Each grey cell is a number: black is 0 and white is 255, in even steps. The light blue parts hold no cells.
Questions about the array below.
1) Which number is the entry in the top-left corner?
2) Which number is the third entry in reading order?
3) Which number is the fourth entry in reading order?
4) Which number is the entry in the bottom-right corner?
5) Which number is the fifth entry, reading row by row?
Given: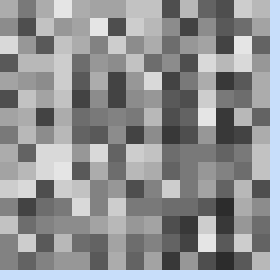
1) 172
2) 172
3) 229
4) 184
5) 172

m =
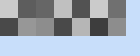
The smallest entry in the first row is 82
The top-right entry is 112
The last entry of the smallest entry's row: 141
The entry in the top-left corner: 203

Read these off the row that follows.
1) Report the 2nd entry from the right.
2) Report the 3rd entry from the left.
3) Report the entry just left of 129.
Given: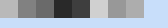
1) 152
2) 106
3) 185

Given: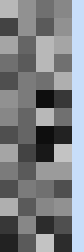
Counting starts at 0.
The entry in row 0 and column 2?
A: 112
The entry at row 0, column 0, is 184
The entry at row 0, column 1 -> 145
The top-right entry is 135
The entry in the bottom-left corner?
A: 34
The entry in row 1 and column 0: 67
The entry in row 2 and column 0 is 165

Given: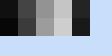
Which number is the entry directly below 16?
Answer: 7
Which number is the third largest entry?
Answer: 156
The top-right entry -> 36

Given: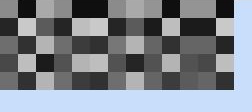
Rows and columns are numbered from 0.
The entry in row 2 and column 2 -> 180
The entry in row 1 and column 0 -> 37
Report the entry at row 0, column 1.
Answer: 15
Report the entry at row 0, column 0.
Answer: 139
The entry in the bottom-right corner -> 49
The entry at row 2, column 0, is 110
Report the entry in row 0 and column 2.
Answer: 169
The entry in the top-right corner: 15
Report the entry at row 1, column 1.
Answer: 201
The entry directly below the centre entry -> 82
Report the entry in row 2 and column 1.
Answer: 49

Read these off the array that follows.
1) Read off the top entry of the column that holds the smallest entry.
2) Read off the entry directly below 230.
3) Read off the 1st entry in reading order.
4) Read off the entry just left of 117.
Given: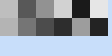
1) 26
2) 35
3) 190
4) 180

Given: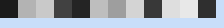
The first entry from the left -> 27
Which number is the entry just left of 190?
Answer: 36
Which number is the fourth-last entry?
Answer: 56
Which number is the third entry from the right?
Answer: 222
